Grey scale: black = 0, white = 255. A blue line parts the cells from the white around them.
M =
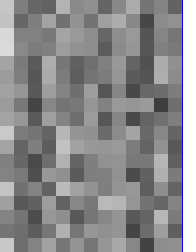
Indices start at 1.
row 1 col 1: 197
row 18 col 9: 168
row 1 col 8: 101
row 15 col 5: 98
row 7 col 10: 73
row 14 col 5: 186
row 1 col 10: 171
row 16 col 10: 89
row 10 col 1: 201
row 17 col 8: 144
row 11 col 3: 127
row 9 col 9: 134
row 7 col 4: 158
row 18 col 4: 162
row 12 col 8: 145
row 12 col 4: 110
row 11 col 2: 100
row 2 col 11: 71
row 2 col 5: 113
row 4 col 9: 139
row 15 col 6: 135
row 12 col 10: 121
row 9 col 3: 90
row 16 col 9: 148
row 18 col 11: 67
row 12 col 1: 128
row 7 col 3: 89
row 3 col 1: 216
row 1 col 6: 138
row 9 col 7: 155
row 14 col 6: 162
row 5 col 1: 163
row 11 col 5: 193
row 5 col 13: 144

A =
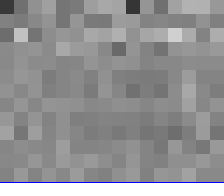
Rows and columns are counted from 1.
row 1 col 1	57
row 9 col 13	126
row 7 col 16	125
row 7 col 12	116
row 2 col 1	129
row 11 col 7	132
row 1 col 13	162
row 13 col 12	150
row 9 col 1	151
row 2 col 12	134
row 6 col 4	124
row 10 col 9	121
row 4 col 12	115
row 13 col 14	162
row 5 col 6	134
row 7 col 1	146
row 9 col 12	133
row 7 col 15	137
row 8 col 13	139
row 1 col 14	178
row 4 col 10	148
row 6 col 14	156
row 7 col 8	148
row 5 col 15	139
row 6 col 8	145
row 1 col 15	177
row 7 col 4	128
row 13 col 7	134
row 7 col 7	123
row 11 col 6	132
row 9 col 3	148
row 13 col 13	147
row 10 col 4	133
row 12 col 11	132
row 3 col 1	109
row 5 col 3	139
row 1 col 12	112

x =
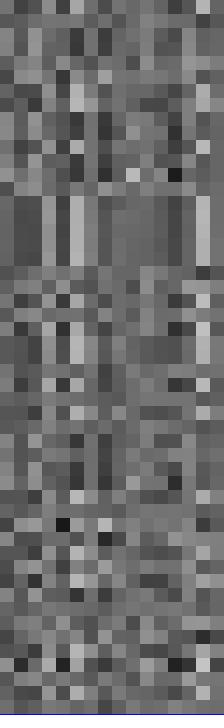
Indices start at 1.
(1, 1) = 115
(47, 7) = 143
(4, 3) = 148
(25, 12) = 82
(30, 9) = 136
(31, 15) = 83
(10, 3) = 139
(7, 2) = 73
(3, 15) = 96
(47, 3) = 60
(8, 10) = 96
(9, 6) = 57
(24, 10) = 111
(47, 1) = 82
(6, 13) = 109
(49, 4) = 104
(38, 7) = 121
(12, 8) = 63
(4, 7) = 113
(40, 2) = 85
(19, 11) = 99
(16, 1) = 100
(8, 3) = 58
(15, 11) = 105
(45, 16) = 127
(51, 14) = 119
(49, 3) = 135
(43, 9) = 100
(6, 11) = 122
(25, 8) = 90
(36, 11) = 80
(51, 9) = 96
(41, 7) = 107
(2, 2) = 92
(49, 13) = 106
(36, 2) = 84
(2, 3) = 109
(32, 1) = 131
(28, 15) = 184
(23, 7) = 89

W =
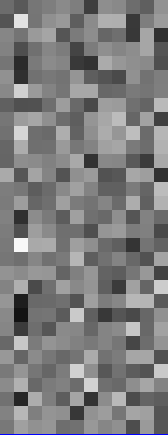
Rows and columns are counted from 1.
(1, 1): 108
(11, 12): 178
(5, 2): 42
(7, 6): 167
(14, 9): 96
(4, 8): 143
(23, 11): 103
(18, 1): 121
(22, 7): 159
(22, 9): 135
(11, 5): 154
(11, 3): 111
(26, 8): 114
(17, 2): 80
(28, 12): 131
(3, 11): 166
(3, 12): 48
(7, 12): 127
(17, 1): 124
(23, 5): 91
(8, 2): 80
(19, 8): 113
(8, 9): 155
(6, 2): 48
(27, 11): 83
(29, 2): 38
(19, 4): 113
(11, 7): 131
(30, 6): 55
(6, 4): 120
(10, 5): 174
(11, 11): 109
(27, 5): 124
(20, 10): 118
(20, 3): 152
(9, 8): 167

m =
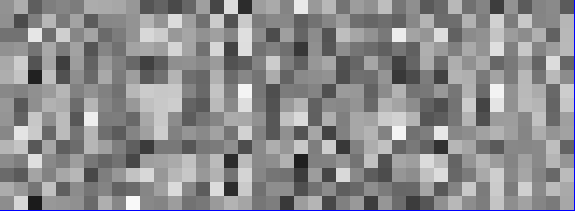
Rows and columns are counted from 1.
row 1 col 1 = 146
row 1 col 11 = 84
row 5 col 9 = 128
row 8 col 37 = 145
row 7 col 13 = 200
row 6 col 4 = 191
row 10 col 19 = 130
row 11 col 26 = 130
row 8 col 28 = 178
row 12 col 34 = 149
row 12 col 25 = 149
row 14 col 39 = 138
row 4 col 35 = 147
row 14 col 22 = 80
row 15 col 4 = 152
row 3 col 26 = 166
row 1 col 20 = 170
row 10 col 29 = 244
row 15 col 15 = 120
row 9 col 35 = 79
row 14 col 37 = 123
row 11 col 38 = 135
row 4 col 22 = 55
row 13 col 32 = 220
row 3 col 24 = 83
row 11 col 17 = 143
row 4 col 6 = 162
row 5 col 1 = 169
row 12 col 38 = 161
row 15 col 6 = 144
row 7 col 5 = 182
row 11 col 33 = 182
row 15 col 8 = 175
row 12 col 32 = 188
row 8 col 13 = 205
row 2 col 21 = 136
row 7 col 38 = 185
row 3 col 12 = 204
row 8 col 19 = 123
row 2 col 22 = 95

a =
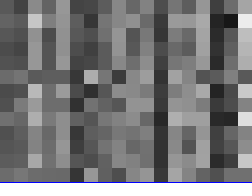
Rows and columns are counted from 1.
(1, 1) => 89
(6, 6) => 55
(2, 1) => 99
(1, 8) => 92
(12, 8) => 97
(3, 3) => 145
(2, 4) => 127
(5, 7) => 71
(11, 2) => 89
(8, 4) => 109
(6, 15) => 83
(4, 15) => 161
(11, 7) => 86
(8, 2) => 123
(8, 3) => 154
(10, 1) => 80
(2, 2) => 91
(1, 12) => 77
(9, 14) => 159
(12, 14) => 139
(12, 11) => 112
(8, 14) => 144
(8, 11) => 147
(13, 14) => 132
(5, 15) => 152
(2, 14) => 152
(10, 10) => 115
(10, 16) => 64
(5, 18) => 174
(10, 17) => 102
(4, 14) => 92
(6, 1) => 107
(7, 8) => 86
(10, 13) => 134

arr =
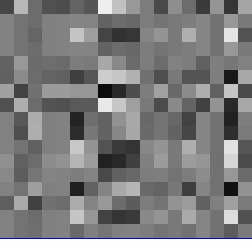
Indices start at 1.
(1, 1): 71
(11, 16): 114
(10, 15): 133
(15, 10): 92
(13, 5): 130
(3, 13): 121
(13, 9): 97
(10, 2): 79
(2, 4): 128
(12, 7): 156
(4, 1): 129
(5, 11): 125
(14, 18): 146
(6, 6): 64
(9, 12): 116
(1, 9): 193
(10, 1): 129
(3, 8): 68
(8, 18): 168
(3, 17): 227
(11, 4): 128
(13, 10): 104
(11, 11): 135
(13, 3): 118
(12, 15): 149
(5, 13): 129
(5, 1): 98
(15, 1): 94
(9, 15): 133
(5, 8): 168
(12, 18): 75
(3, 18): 83
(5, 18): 129
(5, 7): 122
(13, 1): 136
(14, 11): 105
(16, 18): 80
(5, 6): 125
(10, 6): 44

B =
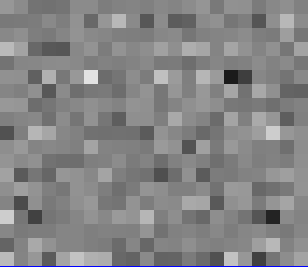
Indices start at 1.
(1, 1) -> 151
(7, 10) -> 134
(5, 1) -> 115
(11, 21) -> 111
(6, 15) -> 182
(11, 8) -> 131
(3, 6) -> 147
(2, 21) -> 184
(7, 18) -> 114
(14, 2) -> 159
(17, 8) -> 130
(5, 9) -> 127
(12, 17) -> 123
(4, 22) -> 163
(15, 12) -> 140
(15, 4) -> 121
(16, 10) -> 148
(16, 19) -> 85
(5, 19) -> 140
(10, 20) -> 205
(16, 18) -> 116
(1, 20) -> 136
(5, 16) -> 134
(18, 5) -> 133
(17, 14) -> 132
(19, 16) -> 81
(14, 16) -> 114
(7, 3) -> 144
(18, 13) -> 131
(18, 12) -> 133
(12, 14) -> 137
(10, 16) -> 117
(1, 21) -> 143
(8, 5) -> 129
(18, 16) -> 128
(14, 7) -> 140
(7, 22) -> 98
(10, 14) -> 124
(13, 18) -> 130
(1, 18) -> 144
